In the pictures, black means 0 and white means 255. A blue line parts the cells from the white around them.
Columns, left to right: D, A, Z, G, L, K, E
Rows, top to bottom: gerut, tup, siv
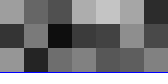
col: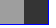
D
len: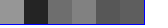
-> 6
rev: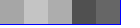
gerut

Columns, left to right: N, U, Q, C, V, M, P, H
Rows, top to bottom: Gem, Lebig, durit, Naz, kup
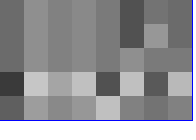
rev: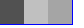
Naz
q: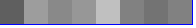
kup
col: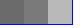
H
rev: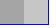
Naz
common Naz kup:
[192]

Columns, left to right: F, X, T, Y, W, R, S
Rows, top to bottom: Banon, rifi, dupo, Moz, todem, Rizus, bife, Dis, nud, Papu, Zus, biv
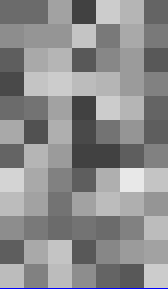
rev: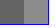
biv
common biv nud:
[188]
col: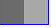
F

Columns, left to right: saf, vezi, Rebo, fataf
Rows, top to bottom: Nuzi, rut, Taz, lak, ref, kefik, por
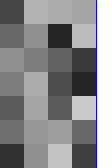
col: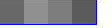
saf
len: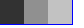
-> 3
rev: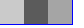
ref
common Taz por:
[144]

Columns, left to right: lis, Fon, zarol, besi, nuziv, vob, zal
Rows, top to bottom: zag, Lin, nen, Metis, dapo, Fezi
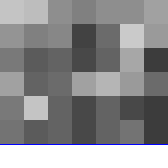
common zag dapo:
[196]
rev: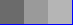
Metis
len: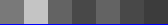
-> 7
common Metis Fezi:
[99]
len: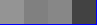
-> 4
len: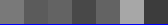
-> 7

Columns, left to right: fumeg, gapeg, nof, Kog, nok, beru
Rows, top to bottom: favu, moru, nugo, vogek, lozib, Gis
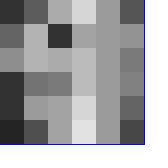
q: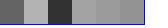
moru
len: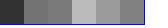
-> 6
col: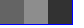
fumeg
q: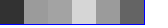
lozib

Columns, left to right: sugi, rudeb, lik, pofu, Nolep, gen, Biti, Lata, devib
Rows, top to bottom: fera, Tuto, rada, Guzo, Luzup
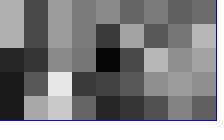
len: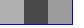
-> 3
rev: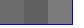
fera
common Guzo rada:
[143]

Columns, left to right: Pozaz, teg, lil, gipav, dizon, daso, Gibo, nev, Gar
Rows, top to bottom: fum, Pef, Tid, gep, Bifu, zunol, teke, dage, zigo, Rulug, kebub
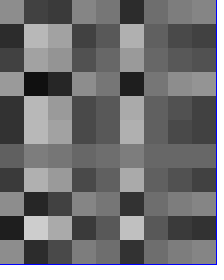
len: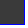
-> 1
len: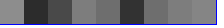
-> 9
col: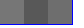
dizon
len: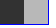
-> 2
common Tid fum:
[65]
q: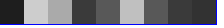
Rulug

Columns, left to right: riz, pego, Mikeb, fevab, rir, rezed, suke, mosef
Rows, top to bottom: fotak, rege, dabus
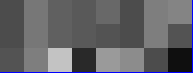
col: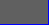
Mikeb
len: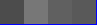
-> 4
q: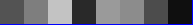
dabus
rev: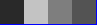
dabus
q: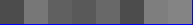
fotak

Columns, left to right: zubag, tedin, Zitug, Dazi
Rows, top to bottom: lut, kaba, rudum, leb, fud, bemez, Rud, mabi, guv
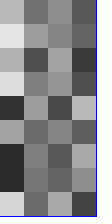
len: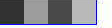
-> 4
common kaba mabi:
[100]
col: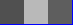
Dazi

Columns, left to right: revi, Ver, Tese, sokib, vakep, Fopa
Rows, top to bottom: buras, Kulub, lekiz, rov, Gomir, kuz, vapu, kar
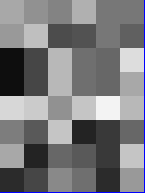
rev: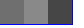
kar
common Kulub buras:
[119]
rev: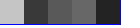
vapu
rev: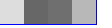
lekiz
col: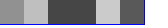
Ver

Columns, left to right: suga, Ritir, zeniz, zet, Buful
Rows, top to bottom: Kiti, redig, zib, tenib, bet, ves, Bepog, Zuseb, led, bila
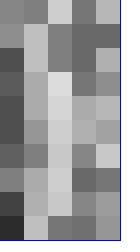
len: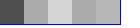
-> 5
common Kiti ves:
[207]
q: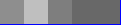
redig
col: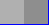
Buful
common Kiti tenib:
[118]
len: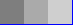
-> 3

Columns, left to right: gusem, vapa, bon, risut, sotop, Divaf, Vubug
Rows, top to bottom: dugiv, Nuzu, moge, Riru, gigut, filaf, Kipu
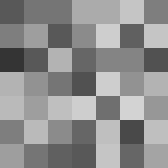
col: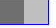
sotop
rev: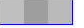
gigut
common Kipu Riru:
[117]
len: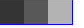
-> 3

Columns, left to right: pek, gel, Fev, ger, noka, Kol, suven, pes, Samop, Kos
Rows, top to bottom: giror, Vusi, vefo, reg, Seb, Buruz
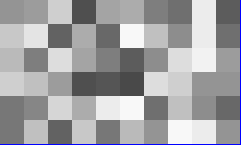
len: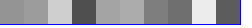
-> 10
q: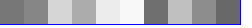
Seb
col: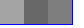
noka
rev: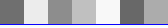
Vusi
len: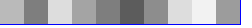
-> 10
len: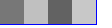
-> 4
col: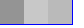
pek

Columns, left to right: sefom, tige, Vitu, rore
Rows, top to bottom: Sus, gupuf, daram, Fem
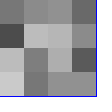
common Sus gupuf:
[139]
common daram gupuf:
[188]
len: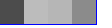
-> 4
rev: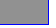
Fem
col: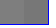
tige
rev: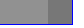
Fem
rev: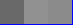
Sus

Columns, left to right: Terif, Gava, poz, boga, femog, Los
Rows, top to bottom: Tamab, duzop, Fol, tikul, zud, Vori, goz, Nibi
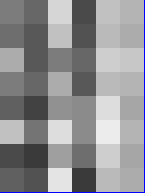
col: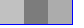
poz
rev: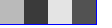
Nibi
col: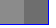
boga
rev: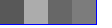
tikul

